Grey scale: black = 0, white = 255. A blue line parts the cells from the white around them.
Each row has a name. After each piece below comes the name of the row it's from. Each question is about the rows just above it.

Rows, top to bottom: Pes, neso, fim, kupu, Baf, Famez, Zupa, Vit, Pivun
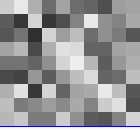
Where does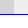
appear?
Baf
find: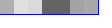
kupu
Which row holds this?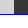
neso
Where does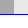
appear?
Zupa

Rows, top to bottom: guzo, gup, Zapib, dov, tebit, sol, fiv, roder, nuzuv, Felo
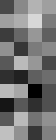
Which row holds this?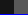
roder
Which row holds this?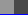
tebit
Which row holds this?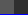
roder
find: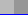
tebit
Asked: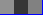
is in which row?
Felo
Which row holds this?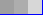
gup

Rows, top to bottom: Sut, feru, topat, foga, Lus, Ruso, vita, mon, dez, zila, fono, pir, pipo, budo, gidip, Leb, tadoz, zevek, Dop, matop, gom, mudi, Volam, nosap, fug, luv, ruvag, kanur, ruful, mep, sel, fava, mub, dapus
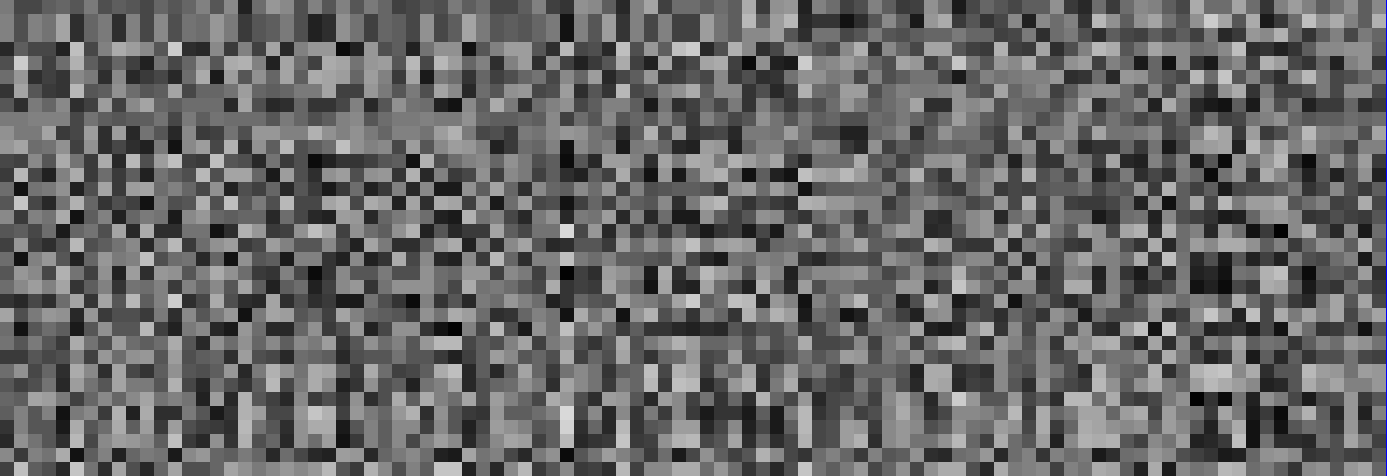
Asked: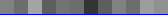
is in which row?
fug
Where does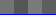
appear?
dez
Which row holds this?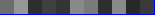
Ruso

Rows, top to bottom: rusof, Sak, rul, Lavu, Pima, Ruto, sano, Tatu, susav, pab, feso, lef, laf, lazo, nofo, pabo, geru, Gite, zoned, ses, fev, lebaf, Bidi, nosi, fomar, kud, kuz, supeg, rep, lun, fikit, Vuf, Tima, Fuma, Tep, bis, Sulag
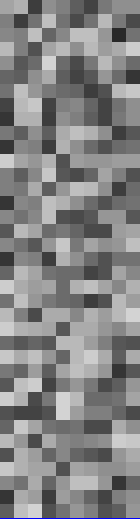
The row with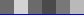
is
Pima
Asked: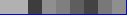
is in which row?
susav
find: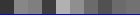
feso
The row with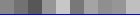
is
Gite
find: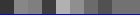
zoned
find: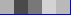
rep

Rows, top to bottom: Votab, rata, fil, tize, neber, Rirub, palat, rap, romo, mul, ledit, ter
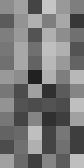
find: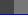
mul
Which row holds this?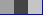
Votab

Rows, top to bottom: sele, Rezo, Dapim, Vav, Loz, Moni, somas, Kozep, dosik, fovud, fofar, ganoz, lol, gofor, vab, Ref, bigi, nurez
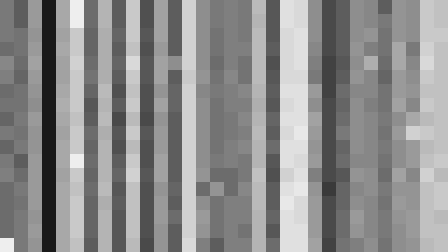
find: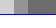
lol
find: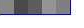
Vav
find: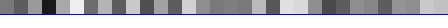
sele

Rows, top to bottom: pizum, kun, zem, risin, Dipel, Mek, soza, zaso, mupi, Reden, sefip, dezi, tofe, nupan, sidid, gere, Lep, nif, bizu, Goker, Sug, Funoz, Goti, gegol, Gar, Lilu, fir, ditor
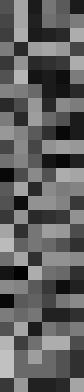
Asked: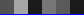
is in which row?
pizum
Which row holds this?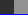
bizu
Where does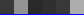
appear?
Dipel
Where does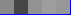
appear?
sefip

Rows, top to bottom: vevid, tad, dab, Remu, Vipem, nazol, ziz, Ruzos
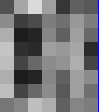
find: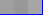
Remu
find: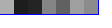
nazol
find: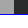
Remu

